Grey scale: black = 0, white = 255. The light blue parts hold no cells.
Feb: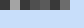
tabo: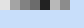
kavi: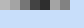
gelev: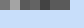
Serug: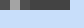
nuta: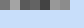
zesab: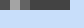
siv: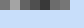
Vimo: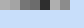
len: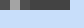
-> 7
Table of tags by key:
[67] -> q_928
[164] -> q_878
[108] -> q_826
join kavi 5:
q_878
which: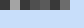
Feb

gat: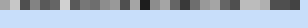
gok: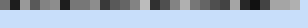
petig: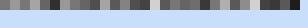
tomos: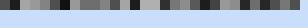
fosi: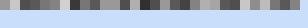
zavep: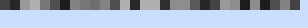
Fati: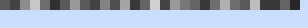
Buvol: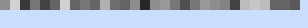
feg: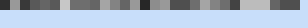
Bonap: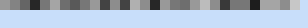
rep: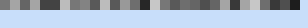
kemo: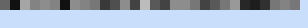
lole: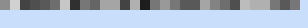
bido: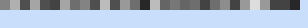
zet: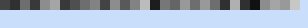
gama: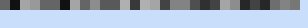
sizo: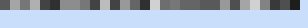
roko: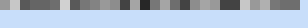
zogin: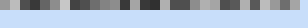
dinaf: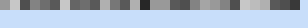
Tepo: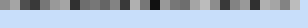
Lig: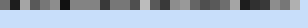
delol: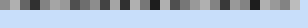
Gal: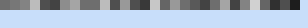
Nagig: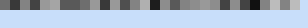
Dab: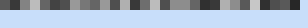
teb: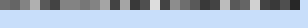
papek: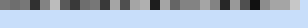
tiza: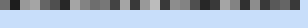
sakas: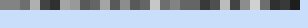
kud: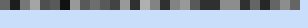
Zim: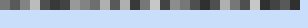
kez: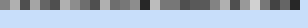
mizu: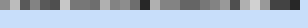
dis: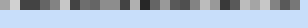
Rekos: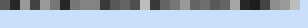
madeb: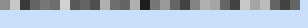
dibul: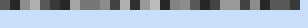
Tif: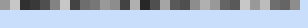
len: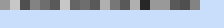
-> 20
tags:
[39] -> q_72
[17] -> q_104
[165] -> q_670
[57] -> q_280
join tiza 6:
q_72
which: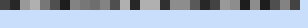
zavep
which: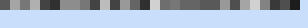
sizo
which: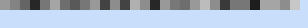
Bonap

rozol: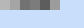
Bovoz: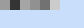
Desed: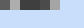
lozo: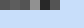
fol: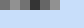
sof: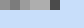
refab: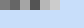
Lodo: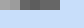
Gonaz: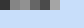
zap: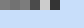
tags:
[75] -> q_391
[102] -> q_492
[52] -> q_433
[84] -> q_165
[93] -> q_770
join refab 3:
q_165
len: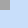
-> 1
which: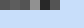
lozo
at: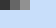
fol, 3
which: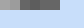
Lodo

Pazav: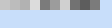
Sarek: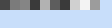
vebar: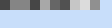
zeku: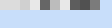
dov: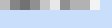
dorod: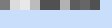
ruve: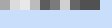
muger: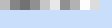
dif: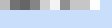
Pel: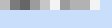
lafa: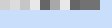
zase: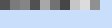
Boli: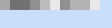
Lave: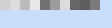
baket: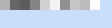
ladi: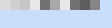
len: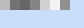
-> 7
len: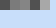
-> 5
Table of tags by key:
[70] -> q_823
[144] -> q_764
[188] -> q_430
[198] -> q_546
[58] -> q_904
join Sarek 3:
q_904

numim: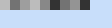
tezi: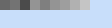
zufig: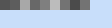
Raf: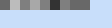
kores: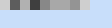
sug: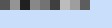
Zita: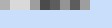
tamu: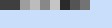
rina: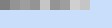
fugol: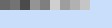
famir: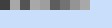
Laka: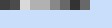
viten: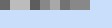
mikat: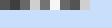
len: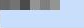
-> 6
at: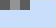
Zita, 5
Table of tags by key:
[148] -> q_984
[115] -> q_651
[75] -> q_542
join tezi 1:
q_651
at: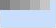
tezi, 4
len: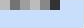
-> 6

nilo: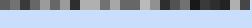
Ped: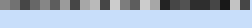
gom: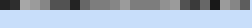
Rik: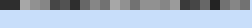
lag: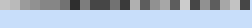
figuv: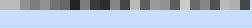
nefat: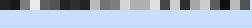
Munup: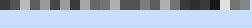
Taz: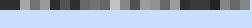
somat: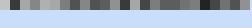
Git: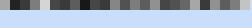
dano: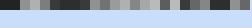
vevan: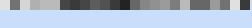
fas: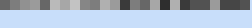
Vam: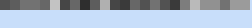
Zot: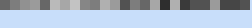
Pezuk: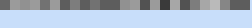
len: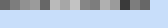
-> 15
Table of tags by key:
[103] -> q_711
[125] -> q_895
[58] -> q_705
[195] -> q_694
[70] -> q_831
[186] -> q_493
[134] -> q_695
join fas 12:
q_705
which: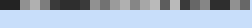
dano
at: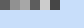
lag, 14
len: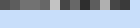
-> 13
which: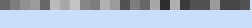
Zot

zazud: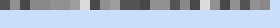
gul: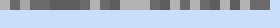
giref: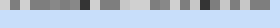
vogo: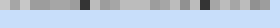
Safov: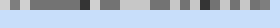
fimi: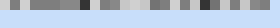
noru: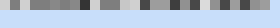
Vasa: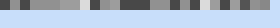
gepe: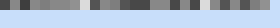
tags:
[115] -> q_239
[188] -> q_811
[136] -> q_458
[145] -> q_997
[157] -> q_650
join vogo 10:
q_650
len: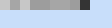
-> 9

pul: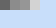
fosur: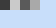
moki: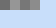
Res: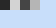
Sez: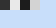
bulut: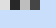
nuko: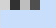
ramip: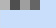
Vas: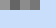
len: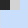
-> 2
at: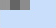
Vas, 0
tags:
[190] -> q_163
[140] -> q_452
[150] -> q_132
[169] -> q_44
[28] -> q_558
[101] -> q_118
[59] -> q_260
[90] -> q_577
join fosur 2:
q_577
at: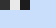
Sez, 0
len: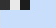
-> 3
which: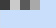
fosur

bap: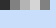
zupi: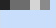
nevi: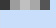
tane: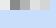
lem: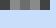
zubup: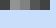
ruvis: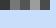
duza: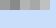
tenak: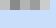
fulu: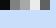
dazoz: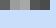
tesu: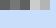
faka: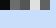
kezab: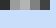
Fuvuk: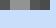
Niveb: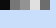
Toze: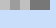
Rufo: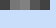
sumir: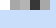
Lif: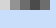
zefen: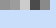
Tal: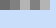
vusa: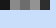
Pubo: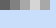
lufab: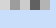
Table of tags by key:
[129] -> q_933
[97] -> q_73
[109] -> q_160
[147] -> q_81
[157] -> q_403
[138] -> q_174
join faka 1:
q_160
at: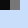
Niveb, 0
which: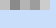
tenak
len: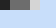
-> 4
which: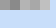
duza
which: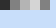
bap

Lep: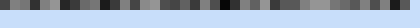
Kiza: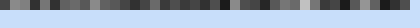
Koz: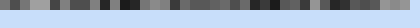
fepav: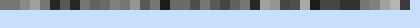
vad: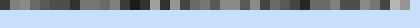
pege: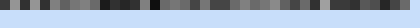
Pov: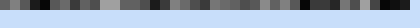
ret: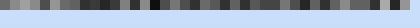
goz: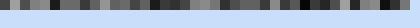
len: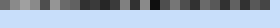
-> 27
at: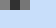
Kiza, 2
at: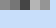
vad, 36
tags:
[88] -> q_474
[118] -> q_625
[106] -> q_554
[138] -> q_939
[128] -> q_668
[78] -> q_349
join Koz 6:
q_668
